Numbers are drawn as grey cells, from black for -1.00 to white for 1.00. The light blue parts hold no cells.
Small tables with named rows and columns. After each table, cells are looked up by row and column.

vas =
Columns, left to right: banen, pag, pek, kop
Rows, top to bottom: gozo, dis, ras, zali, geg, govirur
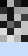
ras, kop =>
-0.52
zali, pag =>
-0.19
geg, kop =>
0.52
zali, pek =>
-0.62
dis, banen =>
-0.64
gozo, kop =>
-0.91

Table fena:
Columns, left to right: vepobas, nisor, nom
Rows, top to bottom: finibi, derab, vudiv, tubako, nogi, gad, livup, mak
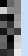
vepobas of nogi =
-0.83
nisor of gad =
-0.99
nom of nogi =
-0.51
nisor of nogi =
-0.30
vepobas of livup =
-0.22
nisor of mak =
-0.56
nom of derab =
0.04
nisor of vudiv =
-0.95
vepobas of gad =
-0.17
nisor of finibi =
-0.20
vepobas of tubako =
-0.20
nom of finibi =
0.03

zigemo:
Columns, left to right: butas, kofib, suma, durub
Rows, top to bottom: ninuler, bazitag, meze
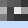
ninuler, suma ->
-0.33
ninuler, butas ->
-0.14
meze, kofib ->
-0.47
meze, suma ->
-0.61
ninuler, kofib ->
-0.29
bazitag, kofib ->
-0.49
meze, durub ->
-0.64
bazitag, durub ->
0.24
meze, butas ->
-0.01
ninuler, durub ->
-0.58
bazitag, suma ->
0.82
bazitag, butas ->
0.43
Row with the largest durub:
bazitag

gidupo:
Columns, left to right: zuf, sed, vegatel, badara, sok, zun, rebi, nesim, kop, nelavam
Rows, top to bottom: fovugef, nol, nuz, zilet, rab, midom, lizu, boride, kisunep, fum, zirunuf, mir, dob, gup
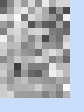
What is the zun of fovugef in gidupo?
0.11
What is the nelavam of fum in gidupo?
0.47
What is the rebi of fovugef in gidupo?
0.82
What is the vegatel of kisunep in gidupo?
0.57
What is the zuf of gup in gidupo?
0.59
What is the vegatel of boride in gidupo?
0.37
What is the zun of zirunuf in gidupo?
-0.27

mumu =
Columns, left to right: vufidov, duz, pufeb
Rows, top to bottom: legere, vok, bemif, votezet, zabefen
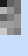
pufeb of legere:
-0.09
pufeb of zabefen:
-0.02
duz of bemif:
-0.01
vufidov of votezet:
0.23
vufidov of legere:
-0.80
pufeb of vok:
-0.12
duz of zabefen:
0.14
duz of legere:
-0.24
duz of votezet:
0.24
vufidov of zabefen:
0.58
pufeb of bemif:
0.18
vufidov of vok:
0.42
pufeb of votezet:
0.18

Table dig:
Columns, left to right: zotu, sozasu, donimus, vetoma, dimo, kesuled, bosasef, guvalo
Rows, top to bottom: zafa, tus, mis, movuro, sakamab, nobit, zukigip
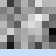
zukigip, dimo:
-0.03
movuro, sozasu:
0.04
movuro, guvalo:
-0.08
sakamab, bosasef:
0.09
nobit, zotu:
0.55
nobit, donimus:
0.18
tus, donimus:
-0.26
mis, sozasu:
-0.07
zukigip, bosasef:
0.14
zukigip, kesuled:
-0.45
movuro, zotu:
0.45
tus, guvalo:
0.22
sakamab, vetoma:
0.32
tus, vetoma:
0.27
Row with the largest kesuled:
mis

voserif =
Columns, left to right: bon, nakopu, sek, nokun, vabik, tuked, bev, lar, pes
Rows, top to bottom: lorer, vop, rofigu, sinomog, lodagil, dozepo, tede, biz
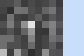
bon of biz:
0.47
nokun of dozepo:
-0.50
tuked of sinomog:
-0.52
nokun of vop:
-0.12
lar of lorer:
-0.32
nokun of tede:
-0.48
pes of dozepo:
-0.23
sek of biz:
0.22
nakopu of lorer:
-0.41
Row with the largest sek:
biz

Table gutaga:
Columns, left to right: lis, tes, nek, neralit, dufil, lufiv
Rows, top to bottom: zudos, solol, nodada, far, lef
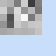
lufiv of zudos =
0.00
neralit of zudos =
0.61
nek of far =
0.60
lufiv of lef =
0.53
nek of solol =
0.72
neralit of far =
0.45
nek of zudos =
-0.03
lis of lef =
0.30
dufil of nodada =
-0.04
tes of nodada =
-0.38
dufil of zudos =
-0.53
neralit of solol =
0.17
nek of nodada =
0.66
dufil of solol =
0.44
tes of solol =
0.14
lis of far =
0.15
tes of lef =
0.35
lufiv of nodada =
0.46
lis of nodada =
0.35
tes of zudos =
0.39
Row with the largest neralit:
nodada

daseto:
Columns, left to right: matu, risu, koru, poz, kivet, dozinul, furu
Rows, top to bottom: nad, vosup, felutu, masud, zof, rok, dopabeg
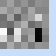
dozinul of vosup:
0.05
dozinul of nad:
0.14
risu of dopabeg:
0.33
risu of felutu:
0.28
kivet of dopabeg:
-0.03
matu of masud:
-0.07
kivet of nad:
-0.03
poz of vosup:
-0.02
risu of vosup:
0.14
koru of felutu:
-0.24
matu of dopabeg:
0.00
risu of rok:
0.10
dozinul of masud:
-0.01
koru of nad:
0.03
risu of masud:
-0.14
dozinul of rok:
-0.95
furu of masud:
0.16
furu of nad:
0.10
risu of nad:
0.26

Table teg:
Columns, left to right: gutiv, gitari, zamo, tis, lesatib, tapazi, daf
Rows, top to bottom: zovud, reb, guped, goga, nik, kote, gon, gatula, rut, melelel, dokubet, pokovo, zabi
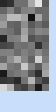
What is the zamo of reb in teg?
-0.25
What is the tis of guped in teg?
0.29
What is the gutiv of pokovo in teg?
-0.58
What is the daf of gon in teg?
-0.20
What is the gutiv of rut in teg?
-0.17
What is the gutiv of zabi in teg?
0.69
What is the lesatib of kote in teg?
-0.36
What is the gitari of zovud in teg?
-0.61

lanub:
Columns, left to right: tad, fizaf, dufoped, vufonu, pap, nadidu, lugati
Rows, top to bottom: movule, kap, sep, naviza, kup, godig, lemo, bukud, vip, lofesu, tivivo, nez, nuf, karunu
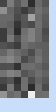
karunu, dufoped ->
-0.10
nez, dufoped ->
-0.62
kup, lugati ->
-0.41
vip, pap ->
-0.27
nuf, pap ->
-0.67
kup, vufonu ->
-0.13
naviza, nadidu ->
-0.13
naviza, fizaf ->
-0.25
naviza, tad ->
-0.19
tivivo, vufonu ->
-0.33
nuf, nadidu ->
-0.14
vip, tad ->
-0.02
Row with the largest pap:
karunu

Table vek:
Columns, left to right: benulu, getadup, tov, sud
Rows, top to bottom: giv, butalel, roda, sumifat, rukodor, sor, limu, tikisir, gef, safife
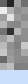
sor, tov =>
0.06
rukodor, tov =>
0.42
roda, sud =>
0.12
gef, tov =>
0.10
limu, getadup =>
0.13
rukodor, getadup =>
-0.63
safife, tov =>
-0.01
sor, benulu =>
0.25
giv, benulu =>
-0.23
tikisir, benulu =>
0.55
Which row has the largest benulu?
butalel

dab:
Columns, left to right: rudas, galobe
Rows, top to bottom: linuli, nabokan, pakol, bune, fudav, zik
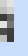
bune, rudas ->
0.77
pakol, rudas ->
-0.54
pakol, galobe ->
-0.22
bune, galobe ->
-0.07
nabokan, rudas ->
0.48
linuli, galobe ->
0.77
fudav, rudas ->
-0.40
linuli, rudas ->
0.62
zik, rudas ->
0.50
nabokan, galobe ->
0.62
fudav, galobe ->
-0.51
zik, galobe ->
-0.54

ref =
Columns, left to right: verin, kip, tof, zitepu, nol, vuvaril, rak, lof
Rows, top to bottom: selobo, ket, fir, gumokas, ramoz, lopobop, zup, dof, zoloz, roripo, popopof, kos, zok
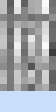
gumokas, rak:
0.67
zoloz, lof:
-0.07
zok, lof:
-0.18
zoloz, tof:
0.56
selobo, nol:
0.33
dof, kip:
-0.04
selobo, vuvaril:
0.37
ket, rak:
0.88
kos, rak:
0.62
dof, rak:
0.72
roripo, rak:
0.21
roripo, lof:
-0.01
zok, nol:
-0.22

